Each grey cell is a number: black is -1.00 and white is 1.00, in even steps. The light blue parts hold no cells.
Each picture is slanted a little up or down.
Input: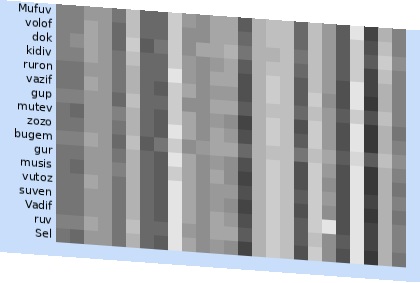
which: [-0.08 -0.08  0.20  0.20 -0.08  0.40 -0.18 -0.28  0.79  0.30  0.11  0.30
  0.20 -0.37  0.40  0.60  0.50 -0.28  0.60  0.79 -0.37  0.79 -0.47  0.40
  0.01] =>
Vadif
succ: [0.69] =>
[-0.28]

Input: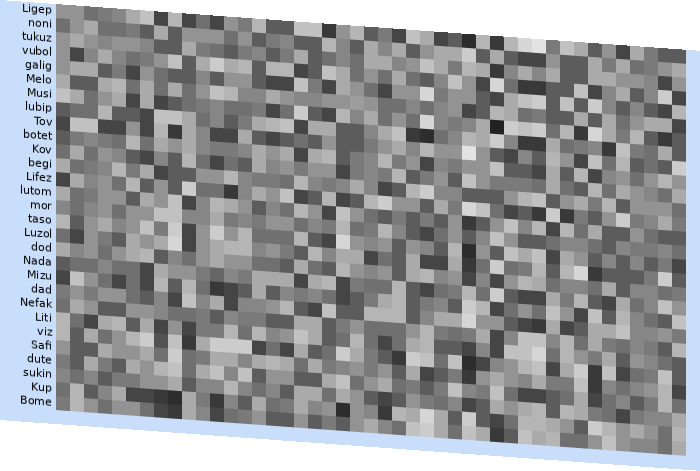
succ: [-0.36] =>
[0.51]
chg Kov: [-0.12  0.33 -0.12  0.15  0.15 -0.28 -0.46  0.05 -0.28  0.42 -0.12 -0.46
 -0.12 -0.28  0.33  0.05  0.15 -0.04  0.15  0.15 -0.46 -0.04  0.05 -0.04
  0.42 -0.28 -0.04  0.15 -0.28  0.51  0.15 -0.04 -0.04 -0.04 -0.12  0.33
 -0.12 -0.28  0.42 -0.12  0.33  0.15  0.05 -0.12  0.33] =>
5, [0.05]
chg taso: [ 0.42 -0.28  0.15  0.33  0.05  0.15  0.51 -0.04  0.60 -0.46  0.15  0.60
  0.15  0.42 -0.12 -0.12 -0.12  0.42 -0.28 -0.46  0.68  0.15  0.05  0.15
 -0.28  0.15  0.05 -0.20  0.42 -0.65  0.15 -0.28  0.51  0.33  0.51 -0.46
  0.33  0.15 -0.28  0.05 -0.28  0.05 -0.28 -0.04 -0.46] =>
28, [-0.28]
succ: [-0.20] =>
[0.05]
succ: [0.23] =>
[0.15]
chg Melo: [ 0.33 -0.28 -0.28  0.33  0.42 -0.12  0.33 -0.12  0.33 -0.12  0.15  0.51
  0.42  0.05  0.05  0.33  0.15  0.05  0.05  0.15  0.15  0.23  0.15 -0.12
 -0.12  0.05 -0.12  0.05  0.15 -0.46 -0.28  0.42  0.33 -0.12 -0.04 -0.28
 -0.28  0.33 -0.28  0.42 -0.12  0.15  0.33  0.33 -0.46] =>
40, [0.33]
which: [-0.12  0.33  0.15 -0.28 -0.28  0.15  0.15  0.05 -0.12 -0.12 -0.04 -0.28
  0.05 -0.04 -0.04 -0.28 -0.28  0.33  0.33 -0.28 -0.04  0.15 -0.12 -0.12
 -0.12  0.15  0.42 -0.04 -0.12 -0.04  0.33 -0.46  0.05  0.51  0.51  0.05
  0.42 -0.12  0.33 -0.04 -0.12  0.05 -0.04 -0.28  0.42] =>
Nefak

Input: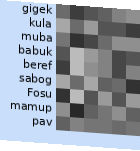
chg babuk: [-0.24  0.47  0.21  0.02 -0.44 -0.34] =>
1, [-0.34]
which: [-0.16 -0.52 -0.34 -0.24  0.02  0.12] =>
gigek
